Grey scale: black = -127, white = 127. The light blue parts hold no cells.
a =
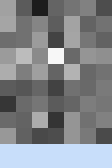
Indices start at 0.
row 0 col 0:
33
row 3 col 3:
119
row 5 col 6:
-5
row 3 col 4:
-22
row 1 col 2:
5
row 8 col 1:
-30
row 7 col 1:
-28
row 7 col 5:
-14
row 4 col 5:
-23
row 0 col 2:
-99
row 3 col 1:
60
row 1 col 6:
-13
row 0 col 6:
-50
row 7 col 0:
-21
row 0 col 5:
1
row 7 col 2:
44
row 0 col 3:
-27
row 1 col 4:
35
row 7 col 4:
21

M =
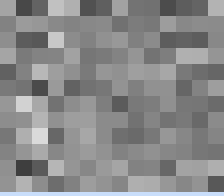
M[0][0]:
36
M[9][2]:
42
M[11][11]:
7
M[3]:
[37, -5, 3, 4, 34, -9, -5, 3, 21, -12, -1, 48, 47, 21]
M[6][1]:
82
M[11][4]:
1
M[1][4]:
3
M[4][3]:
30
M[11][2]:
13
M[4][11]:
-6
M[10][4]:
21
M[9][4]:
19
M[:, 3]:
[65, 9, 72, 4, 30, 26, -13, 17, -24, 7, 54, -18]
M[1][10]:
29
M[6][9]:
-2
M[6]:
[23, 82, 40, -13, 13, 24, -1, -36, -6, -2, 16, -8, -9, -20]
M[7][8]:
-13
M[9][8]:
10
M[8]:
[-8, 47, 90, -24, 21, 39, 11, -16, -21, -7, 23, 7, -7, 5]
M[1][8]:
-3
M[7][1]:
16
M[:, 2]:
[-28, 23, -39, 3, 56, -52, 40, 52, 90, 42, -37, 13]
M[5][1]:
-12
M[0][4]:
48
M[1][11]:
8
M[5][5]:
-13
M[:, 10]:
[-51, 29, -34, -1, 39, 17, 16, -12, 23, 7, -24, 23]
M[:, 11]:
[-34, 8, -29, 48, -6, -25, -8, -6, 7, 3, 35, 7]
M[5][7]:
19
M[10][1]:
-65
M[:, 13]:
[51, 11, 8, 21, -25, 30, -20, 11, 5, -11, 47, -39]

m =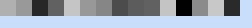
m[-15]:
48
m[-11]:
69
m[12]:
11
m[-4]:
-126
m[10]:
68

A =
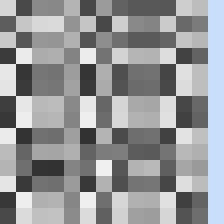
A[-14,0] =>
86
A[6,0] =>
-65
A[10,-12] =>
-16
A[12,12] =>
-28
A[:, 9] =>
[-39, 4, -37, 51, -13, -18, 38, 47, -14, -37, 57, -9, 47, 29]
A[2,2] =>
23
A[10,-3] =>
-32
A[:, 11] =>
[78, -22, 68, -61, 96, 92, -56, -62, 99, 56, 38, 94, -63, -44]
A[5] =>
[100, -69, -6, -9, 34, -70, 43, -44, -20, -18, -55, 92, 62]
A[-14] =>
[86, -54, 10, 8, 52, -55, 27, -29, -39, -39, -40, 78, 61]
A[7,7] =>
87
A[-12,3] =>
21
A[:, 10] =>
[-40, 75, -27, 93, -58, -55, 93, 96, -62, -11, -32, -57, 96, 86]
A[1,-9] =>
19
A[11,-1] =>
60
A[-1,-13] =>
-54
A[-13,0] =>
-34
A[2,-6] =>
-16
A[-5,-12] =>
-26
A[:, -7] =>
[27, -55, 14, -12, 47, 43, -25, -19, 52, -3, 112, 50, -16, -31]
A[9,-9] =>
48
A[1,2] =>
88
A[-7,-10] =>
54
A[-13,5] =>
69
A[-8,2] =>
57
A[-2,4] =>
6
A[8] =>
[107, -76, -14, -17, 31, -77, 52, -52, -17, -14, -62, 99, 64]

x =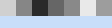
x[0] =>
80
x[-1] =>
29
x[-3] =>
9
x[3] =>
-25

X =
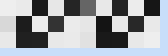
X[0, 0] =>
110
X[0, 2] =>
-101
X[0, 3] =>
103
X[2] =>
[104, -95, -94, 104, 106, 97, -102, -101, 104, 110]
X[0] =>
[110, 106, -101, 103, -90, -26, 104, -92, 108, -105]
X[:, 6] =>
[104, -107, -102]

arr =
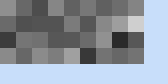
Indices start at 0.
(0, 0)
15
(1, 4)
-4
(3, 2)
11
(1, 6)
8
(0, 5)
-8
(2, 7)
-85
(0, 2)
-50
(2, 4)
-39
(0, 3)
6
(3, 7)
-24
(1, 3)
-44

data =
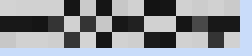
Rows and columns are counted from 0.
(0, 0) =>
82
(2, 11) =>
80
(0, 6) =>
-106
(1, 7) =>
-103
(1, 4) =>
80
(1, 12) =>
-54
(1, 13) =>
-104
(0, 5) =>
73
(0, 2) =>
80
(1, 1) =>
-104
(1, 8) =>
-94
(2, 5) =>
82
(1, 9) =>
80

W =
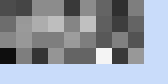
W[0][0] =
-51
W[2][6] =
-40
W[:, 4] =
[-70, 4, 27, -27]
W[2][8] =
-45
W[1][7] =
-65
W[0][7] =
-79
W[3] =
[-113, -2, -75, 22, -27, -27, 116, -70, 25]
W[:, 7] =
[-79, -65, 0, -70]
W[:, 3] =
[11, 62, -2, 22]
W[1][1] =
25
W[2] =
[6, 24, -1, -2, 27, -1, -40, 0, -45]

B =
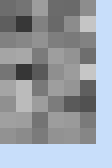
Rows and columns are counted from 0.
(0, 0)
-18
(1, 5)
69
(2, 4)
-5
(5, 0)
37
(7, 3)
29
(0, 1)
-11
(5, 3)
30
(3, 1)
40
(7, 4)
26
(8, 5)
6
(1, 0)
-33
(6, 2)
29
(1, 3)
-22
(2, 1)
7
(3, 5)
-17
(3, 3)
30

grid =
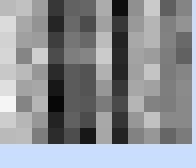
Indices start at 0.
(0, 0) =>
57
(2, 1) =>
31
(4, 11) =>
6
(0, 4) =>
-28
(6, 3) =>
-119
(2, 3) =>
-66
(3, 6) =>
75
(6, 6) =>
-5
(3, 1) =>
6
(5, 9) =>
33
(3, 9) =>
28
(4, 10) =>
-4
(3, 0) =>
86
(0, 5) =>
-26
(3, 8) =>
35
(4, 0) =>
71
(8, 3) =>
-83
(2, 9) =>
52
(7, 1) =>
55
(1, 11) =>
19
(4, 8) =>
32
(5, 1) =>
35
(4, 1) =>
57
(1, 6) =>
33
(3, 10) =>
-3
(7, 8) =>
23
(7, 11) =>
9
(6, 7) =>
-53
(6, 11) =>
8
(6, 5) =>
-40
